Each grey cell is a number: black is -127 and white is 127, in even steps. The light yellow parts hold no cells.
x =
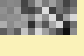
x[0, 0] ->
1
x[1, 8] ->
-13
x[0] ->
[1, 9, 5, -59, -15, 45, -5, 30, -9, -60, -28]
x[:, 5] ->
[45, -29, 70, 20, 87]
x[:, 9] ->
[-60, -35, 33, -83, -113]
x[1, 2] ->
31
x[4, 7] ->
-14
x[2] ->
[9, 17, 15, 36, 3, 70, 16, 90, -55, 33, 87]
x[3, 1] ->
12
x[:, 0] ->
[1, 17, 9, 46, -34]
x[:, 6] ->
[-5, 92, 16, -40, 31]
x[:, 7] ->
[30, -64, 90, 38, -14]
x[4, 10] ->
13

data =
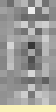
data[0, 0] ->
13
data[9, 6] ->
51
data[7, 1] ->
52
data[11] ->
[5, 14, 3, -15, -23, -3, -31, 10]
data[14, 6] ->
70
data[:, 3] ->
[54, -1, -22, 80, -12, 43, 3, -15, 9, -1, 33, -15, 13, 78, 51]
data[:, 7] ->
[21, 9, 7, 43, 8, 34, 36, 19, 31, 28, 20, 10, 11, 39, 34]
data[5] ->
[19, 43, 34, 43, 24, 32, 77, 34]
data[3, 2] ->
51
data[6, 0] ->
2
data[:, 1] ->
[-18, 24, 20, 27, 31, 43, 84, 52, 55, 64, 12, 14, 15, 21, 33]
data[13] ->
[17, 21, 50, 78, -7, 71, 58, 39]
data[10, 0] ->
29
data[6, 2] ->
24
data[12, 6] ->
32
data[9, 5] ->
-10
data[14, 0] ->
19
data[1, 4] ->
109
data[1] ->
[33, 24, 8, -1, 109, -12, 56, 9]
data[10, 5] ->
24
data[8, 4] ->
-48
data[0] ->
[13, -18, 35, 54, -7, 68, -14, 21]
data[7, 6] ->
56
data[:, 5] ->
[68, -12, -15, 69, -23, 32, -7, -25, 6, -10, 24, -3, 9, 71, 43]

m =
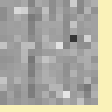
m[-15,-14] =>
32
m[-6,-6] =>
35
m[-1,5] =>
17
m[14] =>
[13, 28, 21, 29, 23, 17, 28, 38, 20, 40, 31, 64, 21, 27]
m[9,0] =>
23
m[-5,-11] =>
33
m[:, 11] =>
[9, 7, 39, 27, 26, 12, 16, 30, 42, 24, 27, 25, 7, 35, 64]
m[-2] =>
[14, 34, 14, 28, -2, 23, 45, 19, 59, 101, 27, 35, 4, 47]
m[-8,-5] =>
40
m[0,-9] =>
41
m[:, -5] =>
[14, 21, 14, 12, 14, 16, 6, 40, 25, 16, 16, 21, 15, 101, 40]
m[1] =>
[13, 29, 88, 80, 23, 17, 63, 13, 39, 21, 31, 7, 51, 17]
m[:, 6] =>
[34, 63, 47, 36, 38, 53, 45, 29, 67, 43, 46, 46, 21, 45, 28]
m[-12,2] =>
30
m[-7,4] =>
-8
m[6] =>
[67, 32, 26, 60, 61, 15, 45, 51, 98, 6, 37, 16, 14, 49]
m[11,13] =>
17
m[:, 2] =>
[29, 88, 43, 30, 32, 46, 26, 29, 28, 32, 35, 49, 18, 14, 21]
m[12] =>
[48, 25, 18, 31, -3, 21, 21, 53, 52, 15, 33, 7, -9, 38]
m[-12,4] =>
3
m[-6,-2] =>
44
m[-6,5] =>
26
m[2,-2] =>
23
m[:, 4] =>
[4, 23, -5, 3, 4, 12, 61, 16, -8, 1, -1, 16, -3, -2, 23]
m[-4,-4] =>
30
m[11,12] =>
53
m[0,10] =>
76
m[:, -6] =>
[31, 39, 46, 37, 35, 31, 98, 37, 28, 35, 31, 31, 52, 59, 20]
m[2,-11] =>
32

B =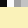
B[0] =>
-113
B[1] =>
124
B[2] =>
33

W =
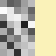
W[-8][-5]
24
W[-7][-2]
40
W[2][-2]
73
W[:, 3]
[30, 40, 73, -96, 38, 77, 65, 78]
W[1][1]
103
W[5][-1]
15
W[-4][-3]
92
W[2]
[24, 106, 113, 73, 0]
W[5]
[-57, 24, -3, 77, 15]
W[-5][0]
-75
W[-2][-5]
51
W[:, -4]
[-34, 103, 106, 54, -34, 24, -66, 61]
